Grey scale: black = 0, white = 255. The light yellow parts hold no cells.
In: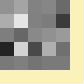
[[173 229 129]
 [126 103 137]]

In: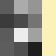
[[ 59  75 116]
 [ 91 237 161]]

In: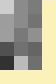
[[157 139 115]
 [158 121 144]]

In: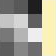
[[196 213  95]
 [120 180 238]]

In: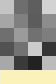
[[166 128  92]
 [111 155 113]]

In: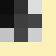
[[ 19  62  69]
 [196  69 207]]

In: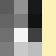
[[100 123  18]
 [111 245  63]]
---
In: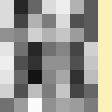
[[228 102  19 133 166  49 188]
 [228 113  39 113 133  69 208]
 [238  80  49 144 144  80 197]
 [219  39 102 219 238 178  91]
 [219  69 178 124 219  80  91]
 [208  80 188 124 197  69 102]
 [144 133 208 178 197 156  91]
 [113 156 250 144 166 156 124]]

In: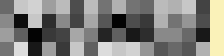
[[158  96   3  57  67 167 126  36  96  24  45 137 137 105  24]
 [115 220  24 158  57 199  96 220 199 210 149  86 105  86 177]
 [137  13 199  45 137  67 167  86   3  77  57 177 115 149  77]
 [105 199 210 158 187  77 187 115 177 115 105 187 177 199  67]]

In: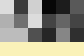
[[188 188  80  38 134  47]
 [220  59 208   7  28  89]
 [176 112 220  68 101  68]]

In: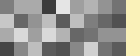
[[199 103 147 190  91 190 126 103  81]
 [170 217 159 217 179 103 115 147 147]
 [126 170 170  60 229 159 179 147 115]
 [ 69 136 190  91  81 136 208 115  91]]

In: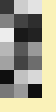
[[120 153  15]
 [237  25  34]
 [130  67  46]
 [162  67 109]
 [183  88 153]
 [ 15 193 216]
 [ 55 205 227]]

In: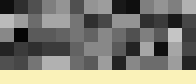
[[ 35  59  47  59  59  99 136 136  90  35 166  15 166  71]
 [ 15  47  80 127 148  80 148 157  25  15 127 148 127 177]
 [136   5  90  90  99 117  99 136 108  80 127  90 197  59]
 [187 157 108 166 166 117  47  71 148 148  47  59  25  71]
 [ 80  71 117 177 177 108  90 157  35 136 108 108 157  35]]

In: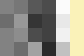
[[109 152  53  65 232]
 [130 141  76  65 241]
 [130 119  88  76 251]
 [130 109 162  42 193]]
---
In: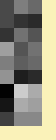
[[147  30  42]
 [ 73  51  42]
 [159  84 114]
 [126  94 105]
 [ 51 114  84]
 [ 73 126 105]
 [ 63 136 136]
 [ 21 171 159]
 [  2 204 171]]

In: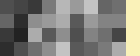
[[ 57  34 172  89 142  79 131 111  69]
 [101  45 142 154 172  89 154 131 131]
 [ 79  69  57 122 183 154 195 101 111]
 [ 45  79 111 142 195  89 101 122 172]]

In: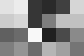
[[ 96 107 248  32  74 138]
 [126 148 107 181 160 117]
 [204 214  54 126 193 193]
 [226 236  54  42  64 214]]

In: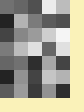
[[113 102  80 236 188]
 [102 113  46 167  68]
 [ 68 135 155 206 245]
 [ 35 146  68 197 179]
 [ 91 155  58 146  46]
 [ 35 179 123  91  80]
 [123 188 224 102 224]]

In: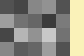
[[ 82  70 135 146  82]
 [135  92 102 158  82]
 [158 114 102  59 123]
 [ 70 181 146 200 114]]

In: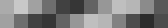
[[161 110  65  54  99 151 191 182 130  76  44  76]
 [171 200 161 110  65  54  99 151 191 182 139  88]]
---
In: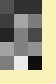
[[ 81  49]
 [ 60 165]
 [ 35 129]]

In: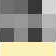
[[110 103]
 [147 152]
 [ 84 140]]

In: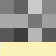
[[125  98]
 [168 168]
 [ 88  61]]

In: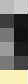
[[187 204]
 [ 61  22]
 [119  17]]

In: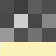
[[ 77  62]
 [ 73 206]
 [152  80]]

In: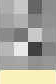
[[173 199]
 [162 175]
 [139 119]]

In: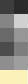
[[ 61  43]
 [133 208]
 [105 150]]

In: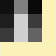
[[ 16 127]
 [ 30 208]
 [ 58 208]]
